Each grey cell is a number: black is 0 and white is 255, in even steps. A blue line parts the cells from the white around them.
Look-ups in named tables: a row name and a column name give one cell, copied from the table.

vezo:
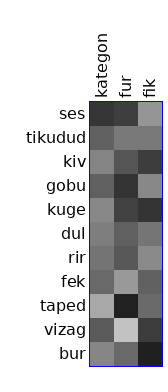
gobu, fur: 52
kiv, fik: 61
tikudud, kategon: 97
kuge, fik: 51
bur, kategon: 134
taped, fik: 106
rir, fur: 88
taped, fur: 33

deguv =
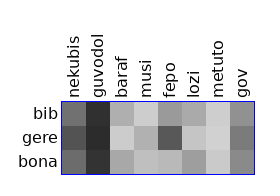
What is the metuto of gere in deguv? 209
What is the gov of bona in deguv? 138
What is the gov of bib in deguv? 145
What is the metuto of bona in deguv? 202
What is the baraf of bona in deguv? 168
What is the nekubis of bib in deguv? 113
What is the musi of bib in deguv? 205
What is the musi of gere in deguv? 177
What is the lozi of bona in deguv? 158
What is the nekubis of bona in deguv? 108
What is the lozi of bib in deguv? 170
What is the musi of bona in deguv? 191
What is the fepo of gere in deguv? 88
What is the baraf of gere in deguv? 204
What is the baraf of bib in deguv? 175
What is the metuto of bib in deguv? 206
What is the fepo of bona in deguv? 185
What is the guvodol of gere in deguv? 44
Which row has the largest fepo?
bona

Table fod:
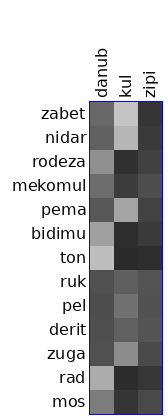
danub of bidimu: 160
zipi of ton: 46
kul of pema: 164
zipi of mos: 73
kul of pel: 113
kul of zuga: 141
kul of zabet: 196
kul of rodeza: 48
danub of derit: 79
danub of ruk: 80
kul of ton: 43
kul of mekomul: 60
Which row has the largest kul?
zabet

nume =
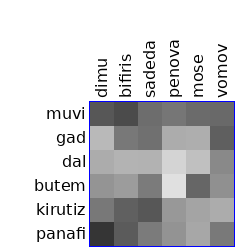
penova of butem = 224
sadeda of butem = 123
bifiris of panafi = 91
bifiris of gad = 120
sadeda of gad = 112
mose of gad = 174
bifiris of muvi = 75
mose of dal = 192
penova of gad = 172
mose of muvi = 107

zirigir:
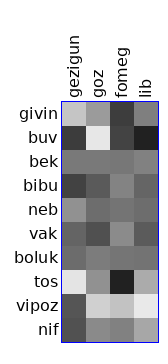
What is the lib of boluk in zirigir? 115
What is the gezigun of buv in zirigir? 60
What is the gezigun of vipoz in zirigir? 85
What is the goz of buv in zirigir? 231
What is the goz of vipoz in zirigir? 208
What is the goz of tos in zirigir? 145
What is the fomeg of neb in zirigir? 116
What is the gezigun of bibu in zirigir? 66
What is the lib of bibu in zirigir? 101
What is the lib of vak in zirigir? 91
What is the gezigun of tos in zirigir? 228
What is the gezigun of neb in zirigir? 145
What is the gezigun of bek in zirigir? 121
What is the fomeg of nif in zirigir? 129
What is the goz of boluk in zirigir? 124
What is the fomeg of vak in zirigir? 139

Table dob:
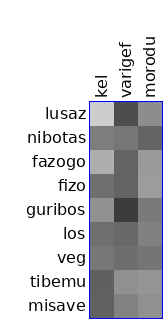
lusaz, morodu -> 141
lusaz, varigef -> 77
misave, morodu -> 144
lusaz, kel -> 205
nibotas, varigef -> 118
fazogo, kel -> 174
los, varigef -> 104

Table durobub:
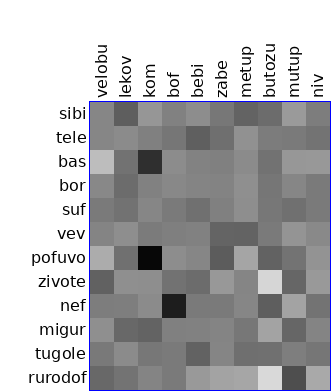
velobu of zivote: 97
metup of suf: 142
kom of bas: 47
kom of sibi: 150
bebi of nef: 122
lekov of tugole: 139
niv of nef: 115
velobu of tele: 134
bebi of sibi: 141
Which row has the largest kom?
sibi

